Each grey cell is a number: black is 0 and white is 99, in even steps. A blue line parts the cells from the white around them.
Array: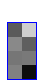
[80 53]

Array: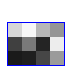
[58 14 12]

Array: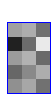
[44 42 60]

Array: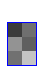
[43 57]

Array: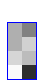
[50 68]

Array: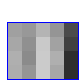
[29 63 79 58]

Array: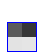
[21 88]
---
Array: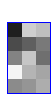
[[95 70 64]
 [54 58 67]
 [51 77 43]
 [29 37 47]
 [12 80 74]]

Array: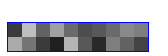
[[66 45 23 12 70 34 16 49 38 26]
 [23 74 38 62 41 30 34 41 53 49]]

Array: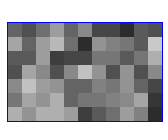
[[68 57 68 68 61 24 35 43 61 50 17]
 [64 39 61 72 43 17 57 50 46 35 78]
 [53 75 61 57 39 39 50 46 57 39 27]
 [46 64 57 68 39 46 46 50 53 64 21]
 [39 31 43 61 39 53 27 27 17 35 31]
 [35 35 61 24 27 27 46 46 35 46 68]
 [31 64 53 31 53 75 57 31 57 31 53]]

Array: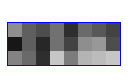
[[55 37 30 44 18 41 34 26]
 [51 41 18 77 48 70 73 77]
 [ 9 37 15 44 26 55 59 30]]

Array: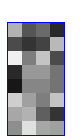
[[93 49 76 29]
 [80 62 49 76]
 [69 33 41 16]
 [65 69 37 20]
 [55 87 65 62]
 [29 20 26 72]
 [16 59 59 45]
 [ 9 52 52 45]]

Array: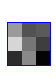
[[83 46 24]
 [60 32 35]
 [17 53  2]]

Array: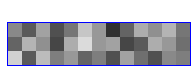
[[81 35 73 49 59 39 49 31 63 43 31 53 49]
 [53 35 63 31 46 77 59 19 39 67 56 70 46]
 [39 70 56 27 67 85 59 63 27 35 67 59 43]]
